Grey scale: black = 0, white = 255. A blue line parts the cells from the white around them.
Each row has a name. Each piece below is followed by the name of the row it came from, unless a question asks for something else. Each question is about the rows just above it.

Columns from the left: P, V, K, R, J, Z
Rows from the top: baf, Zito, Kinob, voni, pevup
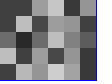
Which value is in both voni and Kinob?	[190]
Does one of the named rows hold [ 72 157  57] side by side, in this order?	no
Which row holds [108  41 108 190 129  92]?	Kinob
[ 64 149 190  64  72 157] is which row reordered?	Zito
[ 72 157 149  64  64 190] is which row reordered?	Zito
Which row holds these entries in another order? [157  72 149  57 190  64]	voni

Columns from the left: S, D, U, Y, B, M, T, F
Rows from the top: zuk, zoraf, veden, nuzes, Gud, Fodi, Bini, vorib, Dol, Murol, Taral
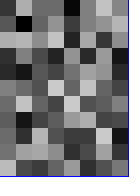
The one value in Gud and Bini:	[68]
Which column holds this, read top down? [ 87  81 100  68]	U
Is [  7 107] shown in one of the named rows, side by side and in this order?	no
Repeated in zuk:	[107]
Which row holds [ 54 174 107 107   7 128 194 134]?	zuk
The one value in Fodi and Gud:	[68]
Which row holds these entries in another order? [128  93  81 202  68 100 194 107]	Bini

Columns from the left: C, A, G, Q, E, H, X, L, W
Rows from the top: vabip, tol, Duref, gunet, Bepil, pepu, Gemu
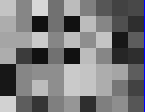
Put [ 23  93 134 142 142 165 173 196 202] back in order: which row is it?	Bepil
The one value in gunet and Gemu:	[46]
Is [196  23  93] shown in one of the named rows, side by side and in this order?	yes
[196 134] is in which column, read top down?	X
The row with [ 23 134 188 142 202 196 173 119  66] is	pepu

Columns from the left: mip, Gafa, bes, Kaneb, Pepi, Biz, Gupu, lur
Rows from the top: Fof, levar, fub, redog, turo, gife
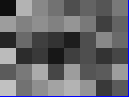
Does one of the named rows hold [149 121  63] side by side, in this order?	yes
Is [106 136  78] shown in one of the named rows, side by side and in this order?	no
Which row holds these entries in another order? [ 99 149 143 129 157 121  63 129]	levar
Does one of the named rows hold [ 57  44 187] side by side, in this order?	no
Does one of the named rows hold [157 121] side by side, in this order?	no

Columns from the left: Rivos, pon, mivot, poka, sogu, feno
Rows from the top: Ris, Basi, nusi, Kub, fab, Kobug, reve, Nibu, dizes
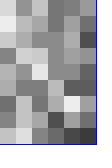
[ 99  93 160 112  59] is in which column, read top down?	feno
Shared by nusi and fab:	[139]
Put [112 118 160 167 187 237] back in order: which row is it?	Basi
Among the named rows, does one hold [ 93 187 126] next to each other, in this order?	no
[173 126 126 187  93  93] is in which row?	Kobug

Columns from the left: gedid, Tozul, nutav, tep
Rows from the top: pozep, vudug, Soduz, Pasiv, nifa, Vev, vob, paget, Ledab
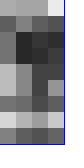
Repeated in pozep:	[165]
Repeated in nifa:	[67]
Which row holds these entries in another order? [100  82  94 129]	Ledab
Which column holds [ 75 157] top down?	nutav
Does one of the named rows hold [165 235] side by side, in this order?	yes
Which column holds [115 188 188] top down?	gedid

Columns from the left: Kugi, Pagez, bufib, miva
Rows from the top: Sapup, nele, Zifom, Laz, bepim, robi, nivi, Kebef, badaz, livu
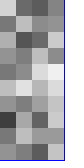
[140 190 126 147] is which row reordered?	Laz
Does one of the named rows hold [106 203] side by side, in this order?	yes

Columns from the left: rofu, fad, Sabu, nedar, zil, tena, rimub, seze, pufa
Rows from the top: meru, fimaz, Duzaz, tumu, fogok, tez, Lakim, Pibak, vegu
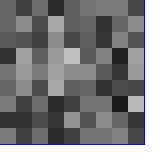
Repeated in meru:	[123]
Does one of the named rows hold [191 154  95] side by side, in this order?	no

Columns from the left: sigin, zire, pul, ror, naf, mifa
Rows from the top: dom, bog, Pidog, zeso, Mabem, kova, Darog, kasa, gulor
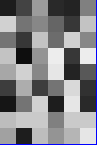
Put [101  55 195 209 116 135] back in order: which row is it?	bog
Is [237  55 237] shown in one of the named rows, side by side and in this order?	yes
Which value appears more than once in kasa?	[202]

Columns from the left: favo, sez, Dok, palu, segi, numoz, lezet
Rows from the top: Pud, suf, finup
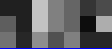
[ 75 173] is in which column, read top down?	lezet
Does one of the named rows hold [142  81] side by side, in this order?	yes
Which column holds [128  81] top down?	palu
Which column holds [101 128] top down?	segi
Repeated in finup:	[39]
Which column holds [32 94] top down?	favo
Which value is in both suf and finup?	[128]

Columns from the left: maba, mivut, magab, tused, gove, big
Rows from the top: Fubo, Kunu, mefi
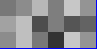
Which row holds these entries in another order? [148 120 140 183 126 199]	Fubo
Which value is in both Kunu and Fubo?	[126]

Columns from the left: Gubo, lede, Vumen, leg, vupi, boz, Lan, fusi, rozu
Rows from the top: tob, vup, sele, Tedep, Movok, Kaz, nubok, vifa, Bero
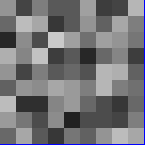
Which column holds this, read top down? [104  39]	Gubo
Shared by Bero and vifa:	[118]
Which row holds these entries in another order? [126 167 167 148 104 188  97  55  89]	vup
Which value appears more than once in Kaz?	[126]
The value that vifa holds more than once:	[76]
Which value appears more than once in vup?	[167]

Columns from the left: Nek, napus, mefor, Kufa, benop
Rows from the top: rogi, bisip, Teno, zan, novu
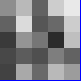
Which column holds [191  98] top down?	benop
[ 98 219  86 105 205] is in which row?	bisip
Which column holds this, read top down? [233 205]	benop

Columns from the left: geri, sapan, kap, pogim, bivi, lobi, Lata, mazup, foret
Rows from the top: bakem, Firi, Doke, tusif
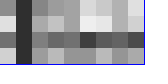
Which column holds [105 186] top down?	pogim
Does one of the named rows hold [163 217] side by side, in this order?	yes
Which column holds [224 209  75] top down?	foret
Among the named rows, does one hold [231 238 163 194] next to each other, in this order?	no
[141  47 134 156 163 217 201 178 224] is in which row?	bakem

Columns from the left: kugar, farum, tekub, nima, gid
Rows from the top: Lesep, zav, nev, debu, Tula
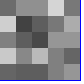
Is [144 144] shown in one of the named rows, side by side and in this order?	yes
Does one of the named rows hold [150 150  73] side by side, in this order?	no
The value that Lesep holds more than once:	[144]
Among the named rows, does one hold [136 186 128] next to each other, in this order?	yes
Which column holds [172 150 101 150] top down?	gid
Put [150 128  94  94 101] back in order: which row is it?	Tula
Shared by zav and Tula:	[94]

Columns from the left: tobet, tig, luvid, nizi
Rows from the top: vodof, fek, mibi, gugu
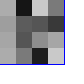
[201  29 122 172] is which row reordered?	gugu
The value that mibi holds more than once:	[166]
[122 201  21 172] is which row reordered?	vodof
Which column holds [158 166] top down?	tobet
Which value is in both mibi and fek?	[85]

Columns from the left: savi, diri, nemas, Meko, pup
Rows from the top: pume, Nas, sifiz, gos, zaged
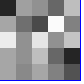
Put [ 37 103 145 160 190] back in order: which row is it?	pume
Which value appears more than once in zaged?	[166]
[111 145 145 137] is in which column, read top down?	diri
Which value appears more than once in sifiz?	[145]
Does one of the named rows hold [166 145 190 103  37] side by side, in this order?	yes

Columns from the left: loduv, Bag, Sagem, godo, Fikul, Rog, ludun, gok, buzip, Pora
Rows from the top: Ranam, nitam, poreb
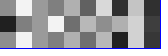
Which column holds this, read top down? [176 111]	Fikul
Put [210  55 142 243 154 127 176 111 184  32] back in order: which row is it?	poreb

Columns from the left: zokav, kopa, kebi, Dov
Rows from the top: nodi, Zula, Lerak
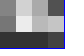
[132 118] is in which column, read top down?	zokav
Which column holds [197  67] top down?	Dov
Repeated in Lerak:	[51]

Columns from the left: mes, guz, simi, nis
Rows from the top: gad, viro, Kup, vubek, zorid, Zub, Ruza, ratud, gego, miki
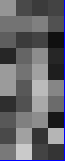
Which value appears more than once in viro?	[115]
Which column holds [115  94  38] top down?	mes
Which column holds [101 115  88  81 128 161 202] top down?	guz

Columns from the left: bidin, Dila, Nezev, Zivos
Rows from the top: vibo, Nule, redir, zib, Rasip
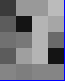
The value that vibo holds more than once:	[153]
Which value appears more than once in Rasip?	[133]
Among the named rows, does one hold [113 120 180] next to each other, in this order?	yes
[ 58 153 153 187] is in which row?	vibo
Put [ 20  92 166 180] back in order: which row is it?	Nule
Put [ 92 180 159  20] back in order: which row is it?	zib

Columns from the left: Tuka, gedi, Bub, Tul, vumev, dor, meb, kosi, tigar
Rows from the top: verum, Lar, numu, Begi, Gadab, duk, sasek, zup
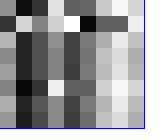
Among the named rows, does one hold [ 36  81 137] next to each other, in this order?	no
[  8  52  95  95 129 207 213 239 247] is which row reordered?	duk
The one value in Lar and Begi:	[129]

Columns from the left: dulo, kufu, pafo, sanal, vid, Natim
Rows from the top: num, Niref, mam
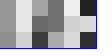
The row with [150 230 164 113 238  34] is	num
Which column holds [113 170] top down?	sanal
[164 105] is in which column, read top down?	pafo
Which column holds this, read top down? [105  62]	pafo
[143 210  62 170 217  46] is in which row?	mam

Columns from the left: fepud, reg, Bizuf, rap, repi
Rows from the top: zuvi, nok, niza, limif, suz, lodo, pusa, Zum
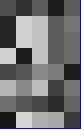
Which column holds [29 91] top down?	rap
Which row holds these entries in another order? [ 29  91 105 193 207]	limif
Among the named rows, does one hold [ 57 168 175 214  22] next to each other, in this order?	no
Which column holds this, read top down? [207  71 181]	fepud
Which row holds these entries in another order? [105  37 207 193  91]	niza
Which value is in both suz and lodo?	[136]
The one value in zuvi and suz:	[29]

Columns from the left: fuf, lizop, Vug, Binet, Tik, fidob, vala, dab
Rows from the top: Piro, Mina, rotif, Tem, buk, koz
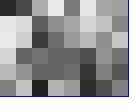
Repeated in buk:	[100]
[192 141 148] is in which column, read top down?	vala

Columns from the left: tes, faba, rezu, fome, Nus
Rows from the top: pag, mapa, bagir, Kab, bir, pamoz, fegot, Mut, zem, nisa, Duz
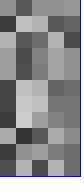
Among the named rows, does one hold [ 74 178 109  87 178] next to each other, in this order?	no
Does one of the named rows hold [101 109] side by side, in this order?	yes
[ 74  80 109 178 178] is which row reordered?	Duz
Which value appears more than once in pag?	[144]
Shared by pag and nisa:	[144]
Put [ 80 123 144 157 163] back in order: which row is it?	bir
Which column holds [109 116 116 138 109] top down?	Nus

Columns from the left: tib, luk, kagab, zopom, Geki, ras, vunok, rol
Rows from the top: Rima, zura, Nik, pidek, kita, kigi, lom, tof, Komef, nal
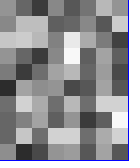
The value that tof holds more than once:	[95]
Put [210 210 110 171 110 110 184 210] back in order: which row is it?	lom
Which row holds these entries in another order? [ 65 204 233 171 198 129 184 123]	Nik
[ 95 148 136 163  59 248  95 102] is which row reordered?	pidek
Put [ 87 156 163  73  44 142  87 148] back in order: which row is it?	nal
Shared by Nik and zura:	[204]
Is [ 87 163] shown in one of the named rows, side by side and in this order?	yes

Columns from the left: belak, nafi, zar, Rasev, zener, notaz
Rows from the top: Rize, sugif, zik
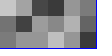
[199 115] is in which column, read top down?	belak
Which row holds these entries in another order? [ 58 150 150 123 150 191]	zik
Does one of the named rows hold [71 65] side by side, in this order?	no
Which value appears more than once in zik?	[150]

